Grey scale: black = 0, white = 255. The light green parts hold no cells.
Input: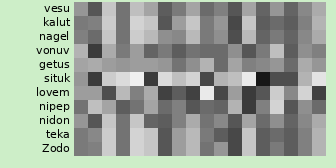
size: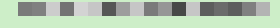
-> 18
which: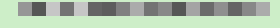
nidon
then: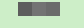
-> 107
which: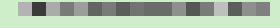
vonuv
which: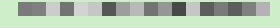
Zodo
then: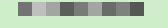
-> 164

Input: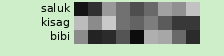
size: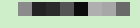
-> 8
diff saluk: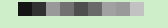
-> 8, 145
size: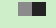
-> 2
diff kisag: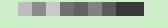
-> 6, 125
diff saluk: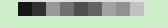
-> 6, 105

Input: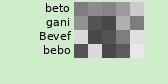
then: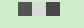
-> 92
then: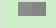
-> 154
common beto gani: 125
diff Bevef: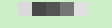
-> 4, 125
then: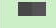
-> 125

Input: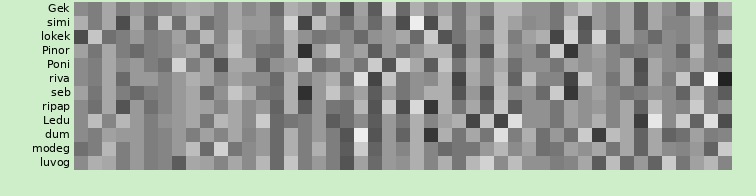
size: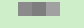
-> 3
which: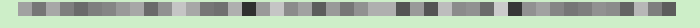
seb
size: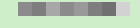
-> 8

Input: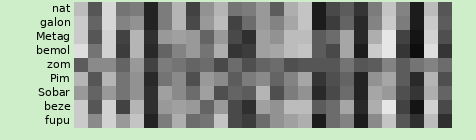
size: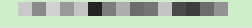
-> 15
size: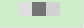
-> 3
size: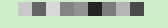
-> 9
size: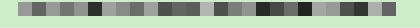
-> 27
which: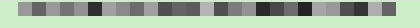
Sobar

